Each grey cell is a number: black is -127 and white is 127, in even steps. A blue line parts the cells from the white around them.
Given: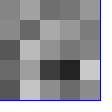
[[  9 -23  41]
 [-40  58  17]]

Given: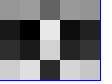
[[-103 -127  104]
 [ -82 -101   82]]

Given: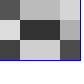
[[ 92 -77 -77]
 [-62  79  79]]

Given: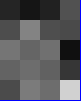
[[-50   3 -49]
 [-10 -26 -15]]

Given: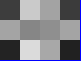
[[ 36   6  15]
 [-92  91  40]]

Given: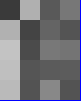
[[ 49 -59 -27]
 [ 67 -52  -7]]

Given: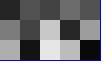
[[  -3  -60   72]
 [  46 -108  102]]

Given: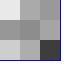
[[ 23  13  37]
 [ 78  45 -66]]

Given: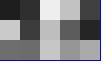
[[ 74 -67  62]
 [-17 -19  70]]
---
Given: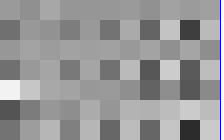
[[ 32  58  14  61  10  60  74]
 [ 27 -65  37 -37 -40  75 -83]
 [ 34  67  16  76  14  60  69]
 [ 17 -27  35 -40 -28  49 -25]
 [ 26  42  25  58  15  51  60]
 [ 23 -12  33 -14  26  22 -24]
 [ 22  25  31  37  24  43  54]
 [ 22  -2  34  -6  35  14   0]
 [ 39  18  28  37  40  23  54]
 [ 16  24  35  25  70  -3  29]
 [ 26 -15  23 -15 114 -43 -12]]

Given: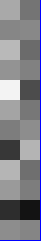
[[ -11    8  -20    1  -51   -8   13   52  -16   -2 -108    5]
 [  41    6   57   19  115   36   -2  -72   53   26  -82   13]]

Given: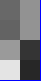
[[ 18  19 -75 -88]
 [-23 -28  26 100]]

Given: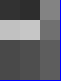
[[  3 -15 -34 -34]
 [-82  70 -49 -49]
 [-77  65 -54 -54]]

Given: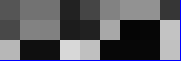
[[ -73   67   65]
 [  18 -121 -120]
 [  18 -122 -120]
 [   2   40 -120]
 [ -58  -94   64]
 [ -93  -99   88]
 [ -13    1 -112]
 [ -13    2 -112]
 [ -42  -55   55]]

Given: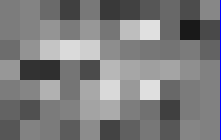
[[   7  -54  -28    1    1    1    1]
 [ -51 -102   -4   15   -4   -4    5]
 [ -23  -23  -11   36  -23  -63  -40]
 [ -41   96   -8   31   95  -14   -8]
 [ -62   62   -2   38   25   -2  -31]
 [ -70   -9   13   55   89   43  -60]
 [  -7   23   79  -52   40   35   12]
 [ -63   -4   90  -10  -10    1  -35]
 [ -21   20   68  -80   49   -4   -4]
 [   3    3   19  -77    5  -47    2]
 [  -3   -3  -18   23   -3  -28  -41]]

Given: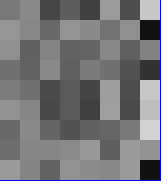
[[  72 -108    1  -76   71   61   81   18 -110]
 [ -48   15  -31  -45  -49  -52   -6   26   26]
 [  27  -13    7  -14   30   31  -25  -32    8]
 [ -62   10  -26   -4  -58  -63  -30   24   12]
 [ -34   19  -29  -31  -37  -36  -44   11   18]
 [ -57  -23    3    9  -52  -54  -26    6  -28]
 [  10    7  -30  -29  -15    5   10    6    4]
 [  -7   21   15  -14   -3   18  -22  -17   26]]

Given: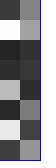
[[  4  34 -77 -71 -81  -3 -62  21]
 [-68 125 -90 -81  60 -86 106 -65]]
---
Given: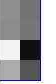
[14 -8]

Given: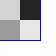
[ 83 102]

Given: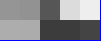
[21 44]

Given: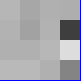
[54 34 55  4]

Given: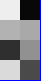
[110  41]

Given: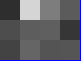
[-81 -34 -43]
